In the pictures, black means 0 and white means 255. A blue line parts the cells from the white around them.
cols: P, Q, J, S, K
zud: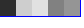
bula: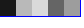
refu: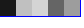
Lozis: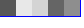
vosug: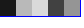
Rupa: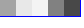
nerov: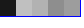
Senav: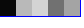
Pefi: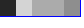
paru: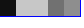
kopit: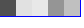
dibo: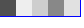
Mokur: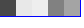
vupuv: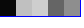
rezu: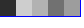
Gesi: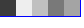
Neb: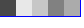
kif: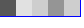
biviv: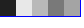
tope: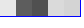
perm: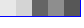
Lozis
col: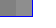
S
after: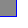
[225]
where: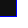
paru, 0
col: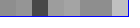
K
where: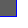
tope, 1
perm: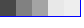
Mokur

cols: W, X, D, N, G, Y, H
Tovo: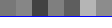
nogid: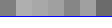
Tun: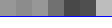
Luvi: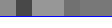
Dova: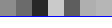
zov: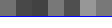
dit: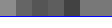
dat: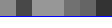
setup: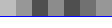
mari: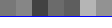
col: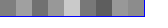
N
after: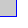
[94]
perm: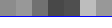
Tun
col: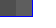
G

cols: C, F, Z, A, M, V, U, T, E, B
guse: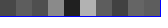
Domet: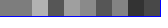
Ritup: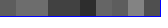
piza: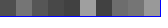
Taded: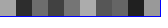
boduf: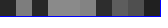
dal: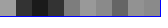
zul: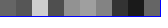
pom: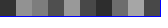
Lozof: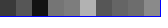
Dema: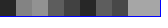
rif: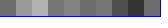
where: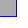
Taded, 5
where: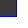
Lozof, 0

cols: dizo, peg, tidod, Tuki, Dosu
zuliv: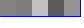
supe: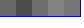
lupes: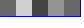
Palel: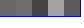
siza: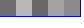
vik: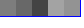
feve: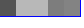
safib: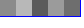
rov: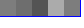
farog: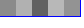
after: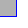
[97]
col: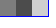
peg
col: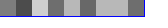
peg
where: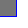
supe, 4
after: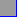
[110]
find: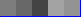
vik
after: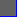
[184]

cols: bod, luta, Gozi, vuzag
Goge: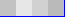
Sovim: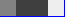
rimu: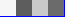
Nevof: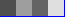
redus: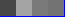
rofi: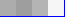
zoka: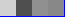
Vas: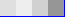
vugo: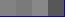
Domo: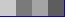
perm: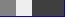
Sovim
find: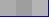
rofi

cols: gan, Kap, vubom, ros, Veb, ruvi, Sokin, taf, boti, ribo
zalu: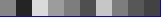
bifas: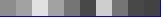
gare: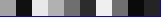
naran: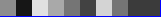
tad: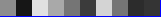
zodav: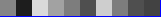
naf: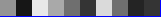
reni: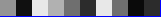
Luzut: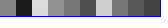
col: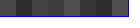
ruvi
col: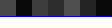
boti
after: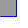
[125]

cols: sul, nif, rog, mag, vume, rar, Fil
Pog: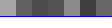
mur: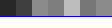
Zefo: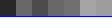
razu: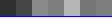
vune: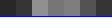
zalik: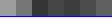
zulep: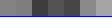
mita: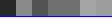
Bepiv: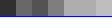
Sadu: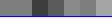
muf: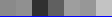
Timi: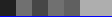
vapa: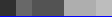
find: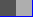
vapa
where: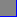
zulep, 0
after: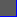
[138]

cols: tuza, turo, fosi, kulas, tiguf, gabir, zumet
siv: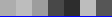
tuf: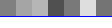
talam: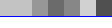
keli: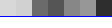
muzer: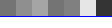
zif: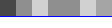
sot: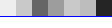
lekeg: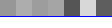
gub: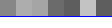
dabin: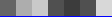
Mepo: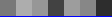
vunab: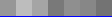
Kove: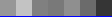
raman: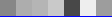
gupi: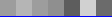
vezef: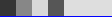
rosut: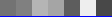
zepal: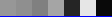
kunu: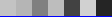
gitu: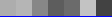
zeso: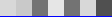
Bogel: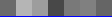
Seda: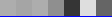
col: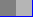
fosi
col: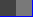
kulas
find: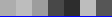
siv
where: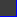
dabin, 4
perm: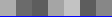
gub
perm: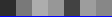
Mepo
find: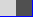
zeso

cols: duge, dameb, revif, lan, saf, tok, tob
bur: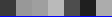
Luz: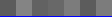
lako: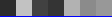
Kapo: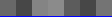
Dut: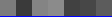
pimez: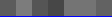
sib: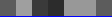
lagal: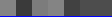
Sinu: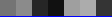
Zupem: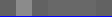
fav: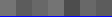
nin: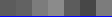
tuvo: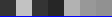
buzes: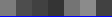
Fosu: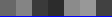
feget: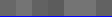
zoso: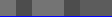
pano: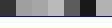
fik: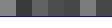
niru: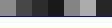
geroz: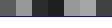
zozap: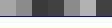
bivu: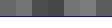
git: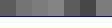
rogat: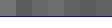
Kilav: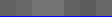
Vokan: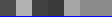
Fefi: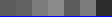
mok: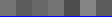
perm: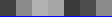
Vokan
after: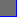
[98]
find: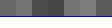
bivu
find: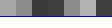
zozap
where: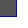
pimez, 2

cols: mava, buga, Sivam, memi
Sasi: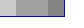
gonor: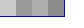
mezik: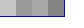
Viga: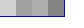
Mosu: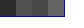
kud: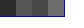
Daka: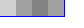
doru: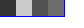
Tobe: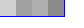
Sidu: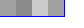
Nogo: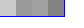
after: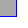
[131]
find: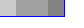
Sasi
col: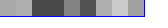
Sivam
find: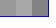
mezik
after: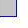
[153]
